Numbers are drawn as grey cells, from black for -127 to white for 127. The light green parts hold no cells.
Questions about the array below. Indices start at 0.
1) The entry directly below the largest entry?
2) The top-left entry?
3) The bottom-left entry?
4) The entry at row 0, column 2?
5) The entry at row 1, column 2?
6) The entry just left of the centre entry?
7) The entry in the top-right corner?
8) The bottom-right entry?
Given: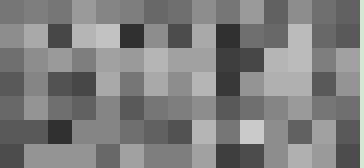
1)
-51
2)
-9
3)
-51
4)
-9
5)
-57
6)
41
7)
-30
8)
-51

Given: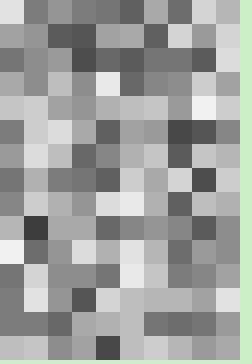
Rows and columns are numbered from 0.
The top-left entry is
98
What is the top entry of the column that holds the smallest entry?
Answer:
-2
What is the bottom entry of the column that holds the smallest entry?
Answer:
70
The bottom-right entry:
42
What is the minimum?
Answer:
-67
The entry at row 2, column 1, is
13
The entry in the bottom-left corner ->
62
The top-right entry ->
55
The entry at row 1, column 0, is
34
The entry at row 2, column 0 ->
-10
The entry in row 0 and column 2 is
21
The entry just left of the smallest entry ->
55
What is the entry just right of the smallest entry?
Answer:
42
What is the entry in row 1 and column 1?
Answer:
21

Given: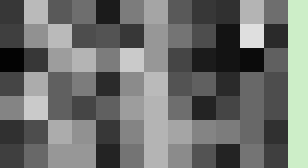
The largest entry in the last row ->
52
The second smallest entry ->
-116
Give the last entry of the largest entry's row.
-85
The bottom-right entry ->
-64
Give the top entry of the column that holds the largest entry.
52
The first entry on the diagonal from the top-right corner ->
-17
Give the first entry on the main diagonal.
-72
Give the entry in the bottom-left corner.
-64
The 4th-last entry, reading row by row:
-44
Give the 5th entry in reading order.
-100
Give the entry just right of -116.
-31
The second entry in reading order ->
58
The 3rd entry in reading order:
-38
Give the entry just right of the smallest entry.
-72
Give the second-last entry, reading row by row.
-11
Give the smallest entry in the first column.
-124
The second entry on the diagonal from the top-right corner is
95
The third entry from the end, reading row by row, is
-92
